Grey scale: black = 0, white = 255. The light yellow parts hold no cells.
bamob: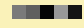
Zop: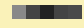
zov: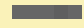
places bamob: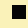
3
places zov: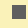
4
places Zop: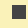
2 4
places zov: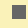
1 2 3 5

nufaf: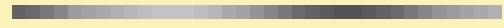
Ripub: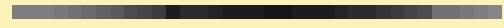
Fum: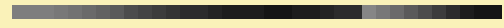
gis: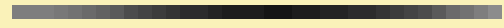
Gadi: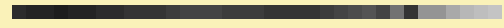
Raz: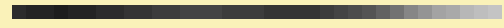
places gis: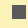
8 31
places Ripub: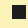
12 16 17 18 21 22 23
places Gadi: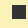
9 10 11 19 20 21 22 29

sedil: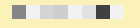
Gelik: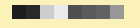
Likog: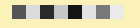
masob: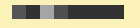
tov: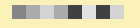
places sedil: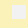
2 5 8
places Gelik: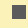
6
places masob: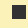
2 5 6 7 8
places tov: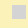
3 8
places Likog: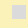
2
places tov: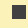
5 7

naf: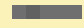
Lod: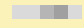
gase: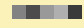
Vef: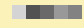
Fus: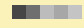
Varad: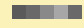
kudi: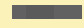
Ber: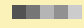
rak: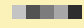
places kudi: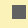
1 4 5
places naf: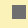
1 3 4 5
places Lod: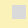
1 2 5

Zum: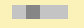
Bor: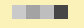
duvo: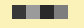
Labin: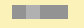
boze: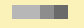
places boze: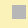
1 2
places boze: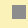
3
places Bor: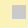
1
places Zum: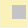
1 3 4
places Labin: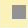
1 3 4

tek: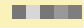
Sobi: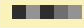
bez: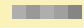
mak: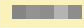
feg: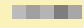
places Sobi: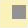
2 5
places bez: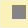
5

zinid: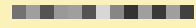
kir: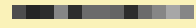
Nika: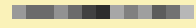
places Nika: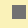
12
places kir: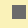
6 7 10
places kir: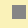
4 11 13
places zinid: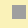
2 5 10 12
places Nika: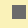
2 3 5
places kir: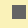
8
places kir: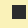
3 5 9

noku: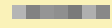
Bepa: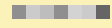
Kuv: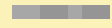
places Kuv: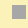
1 2 5
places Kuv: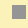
3 4 6 7
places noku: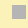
1
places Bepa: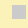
2 6

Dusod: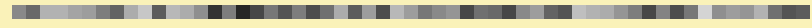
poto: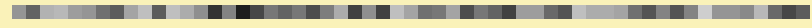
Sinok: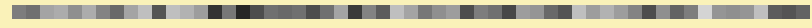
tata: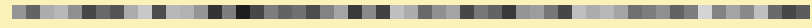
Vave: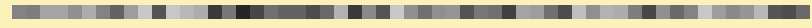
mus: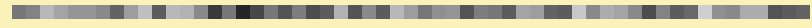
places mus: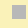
3 12 28
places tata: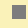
16 19 46 49

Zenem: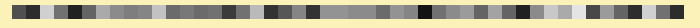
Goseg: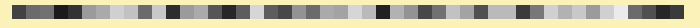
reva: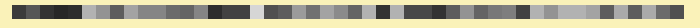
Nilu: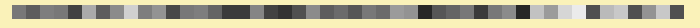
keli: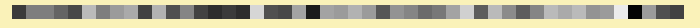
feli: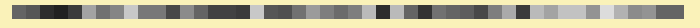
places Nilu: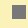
1 4 13 26 33 35
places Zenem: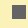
6 34 36 44
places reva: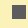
8 20 32 43 45
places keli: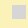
18

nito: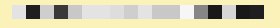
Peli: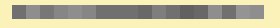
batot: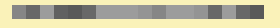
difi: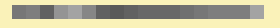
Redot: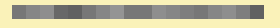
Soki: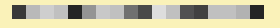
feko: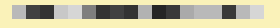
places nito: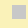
5 11 12
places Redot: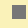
1 6 9 10 14
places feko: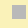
1 14 15 17
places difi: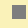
2 15 16 17

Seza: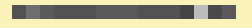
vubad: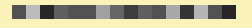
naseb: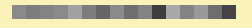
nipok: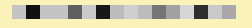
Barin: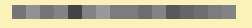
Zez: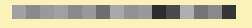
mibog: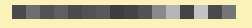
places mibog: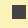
9 13
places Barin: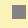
4 6 11 16
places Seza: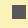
3 7 8 9 16
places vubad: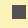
1 5 6 11 15
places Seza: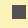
1 4 5 6 10 11 12

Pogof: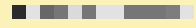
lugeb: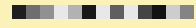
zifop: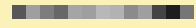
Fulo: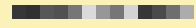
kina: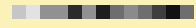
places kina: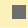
8 10 13
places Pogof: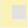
2 7 8 13
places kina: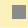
9
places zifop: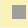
2 6 10
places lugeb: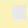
4 7 9
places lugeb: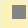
13
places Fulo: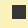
1 10

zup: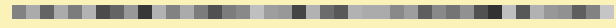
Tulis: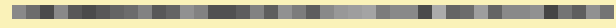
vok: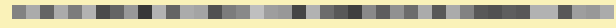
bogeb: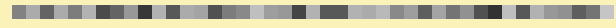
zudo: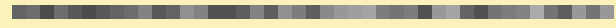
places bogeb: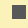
12 23 24 37
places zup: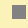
1 12 42
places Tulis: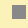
1 4 23 28 29 36 37
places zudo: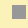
24 31 41 43

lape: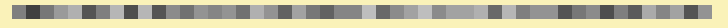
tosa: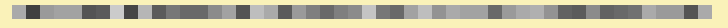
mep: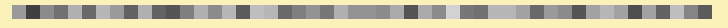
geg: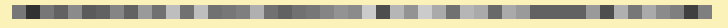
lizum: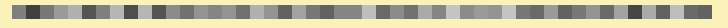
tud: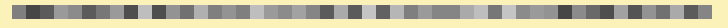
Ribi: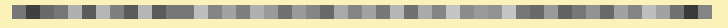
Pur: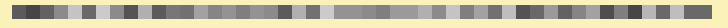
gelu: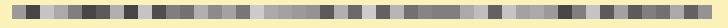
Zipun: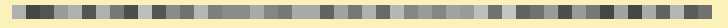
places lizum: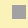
21 44
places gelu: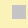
3 10 36 42
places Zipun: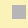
14 28 48
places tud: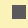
3 6 23 25 49

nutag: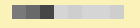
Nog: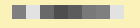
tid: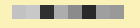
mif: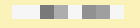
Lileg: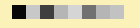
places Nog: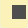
4
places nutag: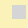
4 6 7
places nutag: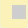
5 8
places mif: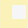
1 2 5 8
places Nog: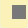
6
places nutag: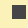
3
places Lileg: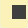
3

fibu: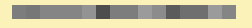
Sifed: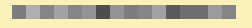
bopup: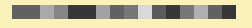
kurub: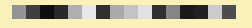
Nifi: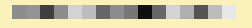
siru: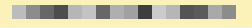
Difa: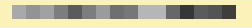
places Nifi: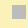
6 15
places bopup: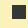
5 6 12 16
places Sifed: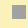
4 11
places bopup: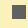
1 2 8 15
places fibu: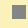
3 4 5 16

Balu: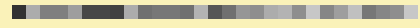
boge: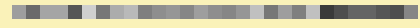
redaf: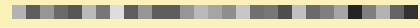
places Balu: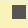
15
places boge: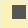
5 27
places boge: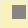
13 16 29

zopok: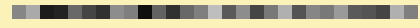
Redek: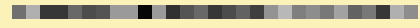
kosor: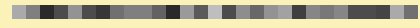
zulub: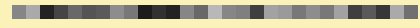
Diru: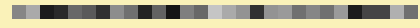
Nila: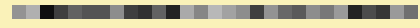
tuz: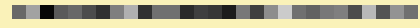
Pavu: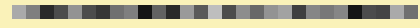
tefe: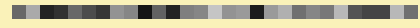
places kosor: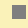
2 9 10
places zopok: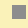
8 17
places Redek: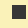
3 4 15 27

